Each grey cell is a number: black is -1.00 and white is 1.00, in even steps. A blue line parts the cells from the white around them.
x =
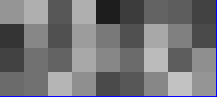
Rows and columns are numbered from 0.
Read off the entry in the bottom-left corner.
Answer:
-0.16
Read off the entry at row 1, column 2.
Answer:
-0.37
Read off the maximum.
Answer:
0.52
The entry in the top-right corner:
-0.48
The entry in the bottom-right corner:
0.17
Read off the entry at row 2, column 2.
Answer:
-0.22
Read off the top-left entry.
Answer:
0.17
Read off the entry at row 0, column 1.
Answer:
0.37
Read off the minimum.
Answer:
-0.77
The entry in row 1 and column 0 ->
-0.59
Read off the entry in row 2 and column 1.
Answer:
-0.11

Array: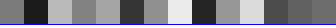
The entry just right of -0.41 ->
-0.25
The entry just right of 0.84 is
-0.70

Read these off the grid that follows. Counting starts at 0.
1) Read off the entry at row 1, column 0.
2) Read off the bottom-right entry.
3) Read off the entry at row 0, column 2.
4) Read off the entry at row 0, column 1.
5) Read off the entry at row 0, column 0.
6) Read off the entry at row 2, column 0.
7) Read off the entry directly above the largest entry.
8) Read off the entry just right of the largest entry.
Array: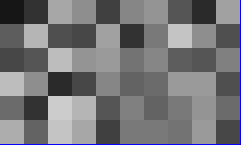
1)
-0.27
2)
-0.44
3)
0.31
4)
-0.61
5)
-0.83
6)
-0.44
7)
-0.67
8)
0.42

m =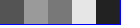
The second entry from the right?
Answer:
0.80
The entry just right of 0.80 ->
-0.73
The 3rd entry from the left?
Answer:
-0.06

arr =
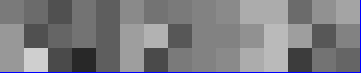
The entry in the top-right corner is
0.29
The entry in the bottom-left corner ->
0.19
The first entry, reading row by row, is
-0.04
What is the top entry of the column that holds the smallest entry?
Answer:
-0.10
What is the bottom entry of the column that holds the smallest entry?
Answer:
-0.69
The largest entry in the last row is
0.62
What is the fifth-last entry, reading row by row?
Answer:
0.35
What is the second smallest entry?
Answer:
-0.53
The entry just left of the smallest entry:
-0.42
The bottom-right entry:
-0.21
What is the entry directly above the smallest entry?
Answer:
-0.10
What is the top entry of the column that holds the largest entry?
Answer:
-0.16

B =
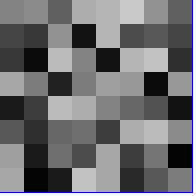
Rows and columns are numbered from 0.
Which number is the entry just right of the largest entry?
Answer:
0.14
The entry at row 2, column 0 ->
-0.57
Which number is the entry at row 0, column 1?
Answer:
0.09
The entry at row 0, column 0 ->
0.03
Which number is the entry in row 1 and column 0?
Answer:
-0.46
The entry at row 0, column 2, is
-0.25
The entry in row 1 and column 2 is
0.14
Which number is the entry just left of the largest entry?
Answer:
0.41
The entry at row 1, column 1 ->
-0.57
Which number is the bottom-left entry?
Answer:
0.31
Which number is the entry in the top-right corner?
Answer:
-0.25

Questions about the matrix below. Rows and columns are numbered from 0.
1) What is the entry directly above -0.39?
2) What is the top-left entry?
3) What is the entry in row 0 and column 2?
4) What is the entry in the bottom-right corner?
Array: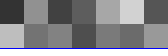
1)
-0.27
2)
-0.60
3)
-0.49
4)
0.20

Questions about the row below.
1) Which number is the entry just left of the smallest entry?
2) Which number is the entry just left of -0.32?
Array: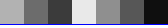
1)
-0.32
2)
0.12

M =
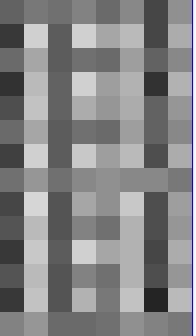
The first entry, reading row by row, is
-0.22
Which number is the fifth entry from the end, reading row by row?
-0.17
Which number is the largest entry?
0.68
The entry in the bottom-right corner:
-0.05
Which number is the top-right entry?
0.13
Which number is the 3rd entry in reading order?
-0.11
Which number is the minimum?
-0.72
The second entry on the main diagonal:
0.62
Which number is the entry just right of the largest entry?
-0.33
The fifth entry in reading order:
-0.17
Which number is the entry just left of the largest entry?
-0.44
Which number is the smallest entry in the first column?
-0.60
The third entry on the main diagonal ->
-0.27
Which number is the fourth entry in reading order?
0.01
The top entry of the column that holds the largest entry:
-0.05
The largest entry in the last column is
0.46
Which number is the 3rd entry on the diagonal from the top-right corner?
0.24
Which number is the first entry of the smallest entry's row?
-0.55
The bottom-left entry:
0.01
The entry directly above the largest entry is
0.18
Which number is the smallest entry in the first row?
-0.44
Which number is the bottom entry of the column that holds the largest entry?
0.18
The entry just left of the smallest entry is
0.52

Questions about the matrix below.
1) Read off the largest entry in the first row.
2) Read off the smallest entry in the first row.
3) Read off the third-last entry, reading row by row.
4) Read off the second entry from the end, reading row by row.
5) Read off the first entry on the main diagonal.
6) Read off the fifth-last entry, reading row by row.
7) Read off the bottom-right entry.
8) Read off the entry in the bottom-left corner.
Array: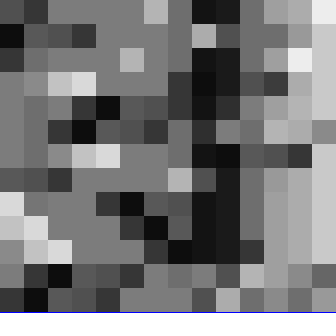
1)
0.86
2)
-0.85
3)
0.08
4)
-0.14
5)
-0.37
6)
0.35
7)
0.20
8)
-0.58

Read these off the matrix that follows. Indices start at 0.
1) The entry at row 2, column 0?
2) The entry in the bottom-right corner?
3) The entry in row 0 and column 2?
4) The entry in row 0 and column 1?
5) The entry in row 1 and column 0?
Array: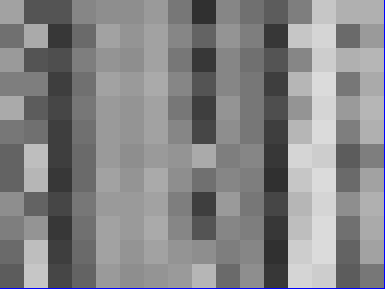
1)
0.21
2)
-0.07
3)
-0.34
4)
-0.34
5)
-0.12
